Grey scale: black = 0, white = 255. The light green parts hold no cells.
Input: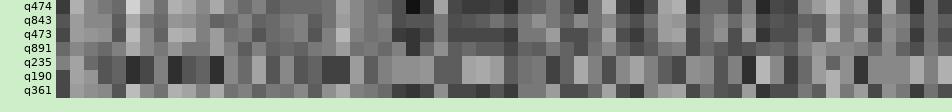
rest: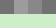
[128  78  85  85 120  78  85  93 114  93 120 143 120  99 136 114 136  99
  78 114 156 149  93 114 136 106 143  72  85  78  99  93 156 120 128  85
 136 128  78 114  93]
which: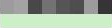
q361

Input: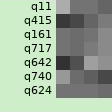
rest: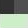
[159 144]
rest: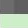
[72]
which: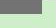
q624
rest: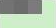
[138]
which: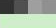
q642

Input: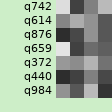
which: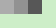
q614
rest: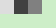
[186]
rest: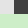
[108  95]

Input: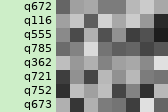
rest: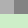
[160 168 138 224]
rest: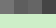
[87]

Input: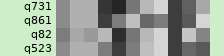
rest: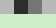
[213  61 197 132]
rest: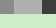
[124 191 103 124  61  89 213]
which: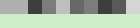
q861
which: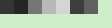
q731
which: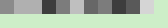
q861
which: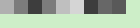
q523
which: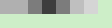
q523

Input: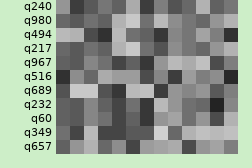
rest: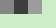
[126 141  41]
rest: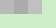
[ 76 126]
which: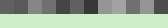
q60
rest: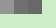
[ 35 134]
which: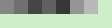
q967
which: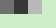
q232
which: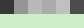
q967

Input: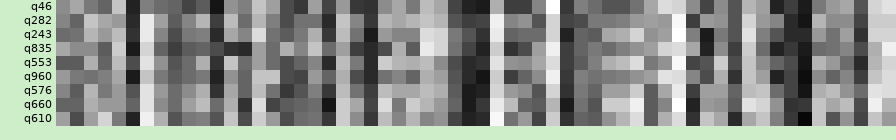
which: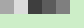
q553
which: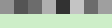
q553
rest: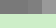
[159 153 248  62 153 146  84 212 153 133  42  21 181 140 140  68 204 204]
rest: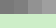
[226 220 133  76 175  50 196 159  34  68  13 140 100 133  62 196 220]
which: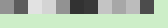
q660
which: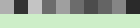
q553
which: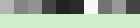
q610

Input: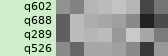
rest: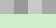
[123]
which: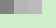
q602
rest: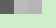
[187 152 201 167 123]
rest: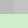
[181  69 117]
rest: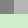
[187 195 181  69 117]
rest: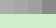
[34 75]
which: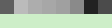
q688

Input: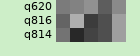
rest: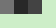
[ 79 159]
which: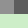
q620
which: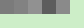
q620
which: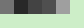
q814

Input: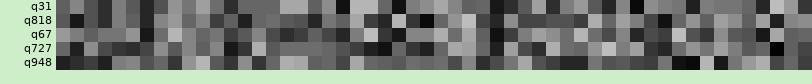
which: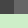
q948
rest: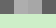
[102  69 167 102  96  89 109 102 109  75 133  46  75 117 167  82  62  38
  38 117  82  89  69  62 117  17  10 181  24 117 153 174  69 102  62]
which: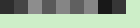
q727
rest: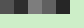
[133 153 102 133  62  96  32 102 109  89  82  38 117  96 167  62  38 181
  54  10 102 147 189  69  38 141  69  69  82  82  62 174 102 159 125  69
  17 102 147  96 159 141  96 159  32 133 141]

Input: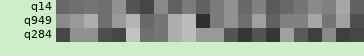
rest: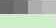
[ 48 123 145 111 160  97 129 129 166 117 160  78]
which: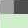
q949
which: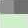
q949

